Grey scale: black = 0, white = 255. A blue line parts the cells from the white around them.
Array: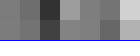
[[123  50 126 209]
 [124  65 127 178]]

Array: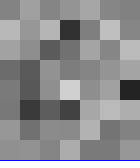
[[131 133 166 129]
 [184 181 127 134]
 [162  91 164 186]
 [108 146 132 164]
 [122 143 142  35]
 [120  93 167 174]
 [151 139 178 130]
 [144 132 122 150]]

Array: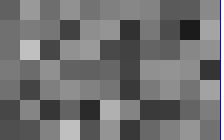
[[ 97 110 115 135  90 137]
 [112 118 142  49  76 164]
 [112  70 154  66  94 145]
 [122 144  97  68 147  52]
 [113 127 129  57 142 162]
 [ 71  54  42 132  59 125]
 [ 79 130  83  56 128 113]]

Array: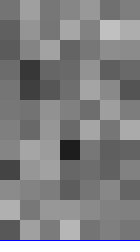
[[116 119 152 126]
 [ 96 118 130 173]
 [ 91 162 119 139]
 [108 102 146 105]
 [117  86 164  84]
 [119 145 110 125]
 [127 150 165 170]
 [133 156 119  99]
 [ 68 161 109 129]
 [139 125 117 101]
 [176 151 138 128]
 [ 88 123 116 118]]

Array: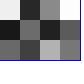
[[239 138]
 [ 24  33]
 [105 178]]

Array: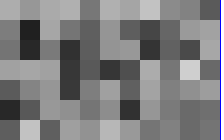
[[173 170 119 165 139  90]
 [125 166  95  94 102 162]
 [116 122  93 152  97 167]
 [161 161  89  79 118 105]
 [ 91 150 126  96 128 157]
 [ 40 152 117  49 122 111]
 [ 94  95 146 153 129 116]]
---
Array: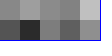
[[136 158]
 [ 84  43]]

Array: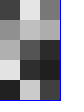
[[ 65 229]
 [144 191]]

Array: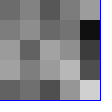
[[108 130]
 [125 141]]

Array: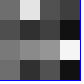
[[110 228]
 [ 78  48]]

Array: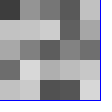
[[ 61 148]
 [194 196]]

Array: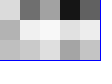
[[219 111]
 [179 240]]

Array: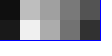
[[ 15 190]
 [ 25 240]]

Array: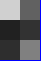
[[208  97]
 [ 33  50]]

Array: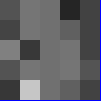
[[ 83 117]
 [ 68 117]]
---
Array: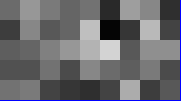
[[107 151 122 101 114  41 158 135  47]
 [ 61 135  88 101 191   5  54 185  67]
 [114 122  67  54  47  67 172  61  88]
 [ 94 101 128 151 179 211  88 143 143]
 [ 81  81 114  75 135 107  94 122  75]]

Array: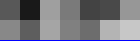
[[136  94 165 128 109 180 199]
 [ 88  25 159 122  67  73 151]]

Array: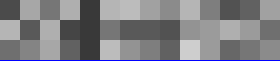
[[ 75 167 118 175  57 181 188 161 139 181 126  82  97 161]
 [111 132 167  97  57 188 147 126  97 206 155 103 118 139]
 [181  89 175  69  57 118  89  89  82 147 155 175 155 111]]

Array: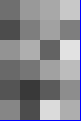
[[147 174  99 226]
 [111 153 168 200]
 [ 76 126 161 126]
 [105 118 161 188]
 [134  76 219 174]
 [ 84  57  91 141]]

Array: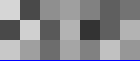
[[ 73 208  89 179  51  95 179]
 [200 159 109 165 129 193 151]
 [214  73 143 159 129  95 115]]

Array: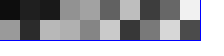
[[154  43 184 176 133 202  55 121 215  75]
 [ 13  31  25 146 162  97 190  61 103 241]]

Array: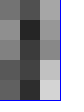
[[115  80 166]
 [ 88  66 193]
 [129  59 136]
 [ 96  45 212]
 [143  37 151]]

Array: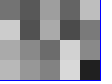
[[184 151 130 217  32]
 [170 137 108 210 137]
 [115  88 158 100 190]
 [204  81 170  75 122]]

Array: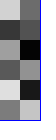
[[124 197]
 [ 89 146]
 [210 108]
 [ 55  82]
 [223  24]
 [159   4]]
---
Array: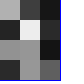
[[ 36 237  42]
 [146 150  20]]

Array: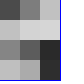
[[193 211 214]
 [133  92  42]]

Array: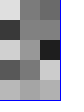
[[ 57 129 128]
 [208 152  30]]

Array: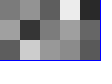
[[160  53 124]
 [ 93 205 152]]

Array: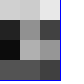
[[ 34 145  65]
 [ 12 176 150]]

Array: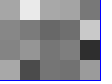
[[135 123 104]
 [132 149 118]]

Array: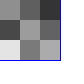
[[ 72 156  98]
 [228 122 171]]

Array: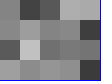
[[136 157 132]
 [ 90 193 112]]

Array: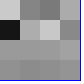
[[ 21 173 200]
 [154 154 155]]
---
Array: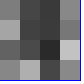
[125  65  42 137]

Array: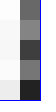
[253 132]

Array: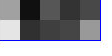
[161  48]

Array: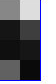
[135  62]

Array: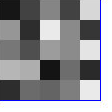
[ 22  45 156 109 234]

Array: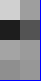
[208  83]
